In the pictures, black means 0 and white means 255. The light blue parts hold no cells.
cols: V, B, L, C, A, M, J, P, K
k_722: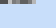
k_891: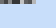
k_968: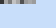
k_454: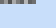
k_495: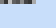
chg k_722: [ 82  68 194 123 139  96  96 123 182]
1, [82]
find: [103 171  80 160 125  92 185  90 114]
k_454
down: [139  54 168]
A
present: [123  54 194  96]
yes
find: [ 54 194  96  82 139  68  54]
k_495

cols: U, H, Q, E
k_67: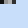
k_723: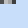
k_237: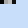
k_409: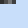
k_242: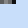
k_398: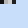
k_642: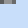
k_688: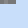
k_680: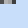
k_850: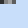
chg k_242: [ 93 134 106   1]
3, [16]
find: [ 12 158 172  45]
k_67

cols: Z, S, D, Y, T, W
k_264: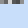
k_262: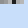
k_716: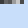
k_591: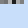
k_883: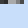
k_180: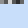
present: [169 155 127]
no
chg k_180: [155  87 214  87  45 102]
0, [143]
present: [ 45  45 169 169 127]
no
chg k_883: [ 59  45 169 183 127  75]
3, [169]
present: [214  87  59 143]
no

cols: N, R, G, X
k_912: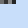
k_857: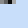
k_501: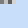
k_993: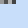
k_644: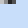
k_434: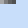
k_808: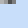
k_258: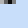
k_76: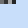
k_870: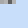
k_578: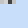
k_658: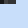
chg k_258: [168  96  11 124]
0, [180]
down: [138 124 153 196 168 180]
N
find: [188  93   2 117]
k_258
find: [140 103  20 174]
k_857
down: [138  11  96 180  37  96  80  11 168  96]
G

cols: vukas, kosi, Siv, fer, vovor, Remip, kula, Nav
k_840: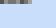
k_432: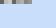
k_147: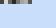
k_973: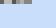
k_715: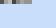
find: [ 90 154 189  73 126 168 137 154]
k_715
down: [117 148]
vovor

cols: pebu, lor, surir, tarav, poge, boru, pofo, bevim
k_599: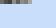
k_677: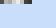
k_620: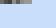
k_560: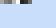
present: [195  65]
yes
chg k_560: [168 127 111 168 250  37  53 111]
3, [183]
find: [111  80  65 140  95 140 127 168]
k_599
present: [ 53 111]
yes
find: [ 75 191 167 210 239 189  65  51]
k_677

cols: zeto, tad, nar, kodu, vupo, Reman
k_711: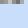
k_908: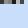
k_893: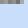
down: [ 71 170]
Reman
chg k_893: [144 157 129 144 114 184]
5, [170]

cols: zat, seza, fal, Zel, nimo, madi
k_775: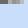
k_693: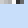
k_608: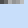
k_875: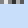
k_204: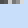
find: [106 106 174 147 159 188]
k_775
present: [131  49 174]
yes
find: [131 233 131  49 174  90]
k_875
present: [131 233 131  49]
yes
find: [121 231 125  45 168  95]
k_875
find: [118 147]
k_204
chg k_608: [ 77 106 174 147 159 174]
5, [188]

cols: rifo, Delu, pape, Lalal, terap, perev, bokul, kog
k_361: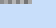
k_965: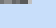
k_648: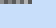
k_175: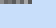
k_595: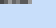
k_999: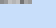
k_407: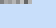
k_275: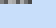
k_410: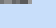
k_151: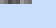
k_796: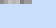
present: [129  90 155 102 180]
yes
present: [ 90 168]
yes

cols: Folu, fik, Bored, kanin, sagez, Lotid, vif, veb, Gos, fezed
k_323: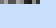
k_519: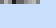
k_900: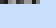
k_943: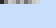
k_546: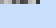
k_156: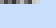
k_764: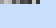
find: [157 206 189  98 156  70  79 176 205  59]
k_546
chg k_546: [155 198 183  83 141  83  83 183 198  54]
5, [69]
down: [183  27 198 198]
Gos
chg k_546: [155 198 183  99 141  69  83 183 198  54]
3, [83]
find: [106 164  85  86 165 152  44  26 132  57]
k_323
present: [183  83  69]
no
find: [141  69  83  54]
k_764

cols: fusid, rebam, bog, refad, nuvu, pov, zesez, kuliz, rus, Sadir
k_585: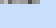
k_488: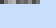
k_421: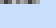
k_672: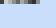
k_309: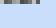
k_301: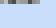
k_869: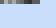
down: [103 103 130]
bog
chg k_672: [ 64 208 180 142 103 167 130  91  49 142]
7, [77]
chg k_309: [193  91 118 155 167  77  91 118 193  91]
2, [103]

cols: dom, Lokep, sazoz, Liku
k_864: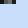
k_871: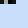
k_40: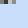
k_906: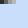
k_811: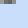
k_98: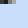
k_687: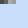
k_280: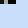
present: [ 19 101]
no
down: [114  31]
Lokep
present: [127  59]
yes
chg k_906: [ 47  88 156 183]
1, [101]

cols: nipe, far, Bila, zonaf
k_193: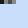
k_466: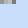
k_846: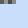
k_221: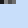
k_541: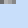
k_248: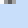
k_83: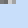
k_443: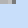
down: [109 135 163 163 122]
zonaf
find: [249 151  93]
k_248
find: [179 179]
k_443
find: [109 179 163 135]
k_541

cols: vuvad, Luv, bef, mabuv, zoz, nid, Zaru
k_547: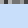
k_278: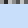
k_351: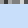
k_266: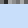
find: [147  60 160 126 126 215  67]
k_351
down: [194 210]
nid
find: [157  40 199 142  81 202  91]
k_278

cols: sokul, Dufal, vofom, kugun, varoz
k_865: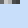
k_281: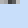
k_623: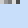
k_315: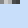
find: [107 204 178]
k_865
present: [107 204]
yes
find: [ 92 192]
k_281
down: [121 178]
vofom
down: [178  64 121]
vofom
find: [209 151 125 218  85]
k_623
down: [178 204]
sokul

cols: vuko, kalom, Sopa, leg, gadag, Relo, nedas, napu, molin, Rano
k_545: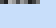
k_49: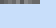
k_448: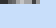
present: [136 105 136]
no
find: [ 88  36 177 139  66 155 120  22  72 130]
k_545
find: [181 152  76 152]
k_545
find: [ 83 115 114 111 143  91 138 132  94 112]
k_49
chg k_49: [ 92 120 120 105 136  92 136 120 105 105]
1, [105]

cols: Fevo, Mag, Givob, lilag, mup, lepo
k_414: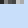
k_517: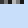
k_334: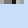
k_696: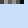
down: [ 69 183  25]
lilag
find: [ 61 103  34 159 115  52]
k_517
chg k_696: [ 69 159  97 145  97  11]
4, [83]
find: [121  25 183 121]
k_517
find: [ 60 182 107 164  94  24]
k_696
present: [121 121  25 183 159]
yes

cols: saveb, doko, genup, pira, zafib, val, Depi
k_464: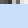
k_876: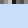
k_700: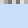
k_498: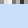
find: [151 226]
k_498
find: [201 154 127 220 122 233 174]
k_700
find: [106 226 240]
k_464
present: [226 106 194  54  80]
no
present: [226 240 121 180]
yes
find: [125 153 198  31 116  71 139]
k_876

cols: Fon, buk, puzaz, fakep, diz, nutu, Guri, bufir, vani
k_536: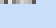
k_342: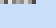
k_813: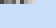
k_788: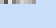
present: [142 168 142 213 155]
no
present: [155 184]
no
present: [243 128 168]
no
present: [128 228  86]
no
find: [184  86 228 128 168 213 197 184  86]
k_536

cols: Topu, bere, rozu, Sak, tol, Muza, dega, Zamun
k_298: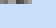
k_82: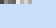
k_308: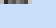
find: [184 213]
k_82
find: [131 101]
k_308
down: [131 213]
dega
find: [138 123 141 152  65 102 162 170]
k_298
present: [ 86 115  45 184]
no

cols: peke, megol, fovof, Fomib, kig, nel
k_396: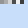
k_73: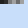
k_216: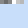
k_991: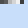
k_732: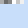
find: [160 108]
k_73
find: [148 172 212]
k_396
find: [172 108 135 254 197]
k_732
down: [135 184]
fovof
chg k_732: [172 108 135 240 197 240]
3, [254]

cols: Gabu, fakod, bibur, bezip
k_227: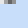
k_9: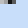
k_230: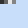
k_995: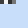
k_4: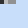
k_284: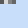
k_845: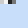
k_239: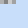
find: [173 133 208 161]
k_239
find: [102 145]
k_227
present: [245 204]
no

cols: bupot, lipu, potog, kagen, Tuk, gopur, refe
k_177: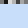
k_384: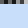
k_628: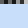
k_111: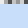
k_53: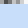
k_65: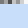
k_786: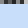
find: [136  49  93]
k_786
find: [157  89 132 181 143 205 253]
k_53
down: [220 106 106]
potog
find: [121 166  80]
k_65

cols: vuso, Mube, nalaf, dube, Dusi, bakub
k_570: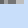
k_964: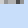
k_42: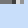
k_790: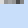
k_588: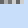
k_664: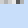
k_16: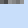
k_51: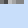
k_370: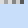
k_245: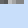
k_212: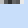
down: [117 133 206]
Dusi
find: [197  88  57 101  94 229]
k_212
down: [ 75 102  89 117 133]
Dusi
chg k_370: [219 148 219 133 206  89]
1, [163]
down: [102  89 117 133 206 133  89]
Dusi
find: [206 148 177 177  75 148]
k_964
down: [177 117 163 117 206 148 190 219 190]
nalaf

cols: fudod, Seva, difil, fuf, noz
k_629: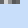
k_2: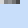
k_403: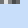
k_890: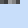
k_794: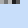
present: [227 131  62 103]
no
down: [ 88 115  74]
fuf

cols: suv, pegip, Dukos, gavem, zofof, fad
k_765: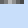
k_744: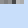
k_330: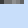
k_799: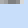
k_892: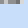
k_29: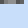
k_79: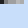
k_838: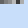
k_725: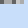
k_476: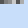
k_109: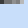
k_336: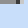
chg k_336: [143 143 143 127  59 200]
3, [143]
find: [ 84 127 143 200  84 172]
k_476
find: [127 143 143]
k_29

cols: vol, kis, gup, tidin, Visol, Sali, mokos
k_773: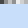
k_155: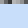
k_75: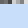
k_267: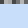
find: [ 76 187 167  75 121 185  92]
k_267
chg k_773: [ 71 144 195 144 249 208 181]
4, [236]
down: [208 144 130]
Sali
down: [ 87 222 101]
mokos
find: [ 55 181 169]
k_155
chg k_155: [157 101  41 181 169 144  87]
2, [55]

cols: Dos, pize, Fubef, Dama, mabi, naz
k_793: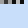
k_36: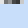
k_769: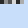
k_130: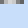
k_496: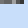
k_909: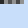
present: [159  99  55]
no
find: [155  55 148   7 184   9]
k_793
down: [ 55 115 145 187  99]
pize
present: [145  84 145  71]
yes
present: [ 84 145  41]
no
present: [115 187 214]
yes

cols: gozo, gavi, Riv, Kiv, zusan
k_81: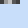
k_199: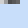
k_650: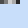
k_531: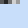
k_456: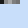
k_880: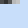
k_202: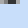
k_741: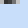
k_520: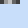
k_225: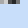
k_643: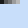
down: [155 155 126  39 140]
gavi
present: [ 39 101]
no
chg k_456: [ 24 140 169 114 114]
3, [126]

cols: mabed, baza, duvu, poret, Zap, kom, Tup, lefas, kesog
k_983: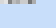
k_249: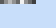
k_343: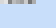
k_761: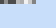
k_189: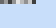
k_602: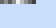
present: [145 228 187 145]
yes
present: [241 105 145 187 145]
no
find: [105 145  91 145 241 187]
k_602
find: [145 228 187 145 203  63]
k_189
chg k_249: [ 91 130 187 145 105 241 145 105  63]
1, [145]
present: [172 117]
no

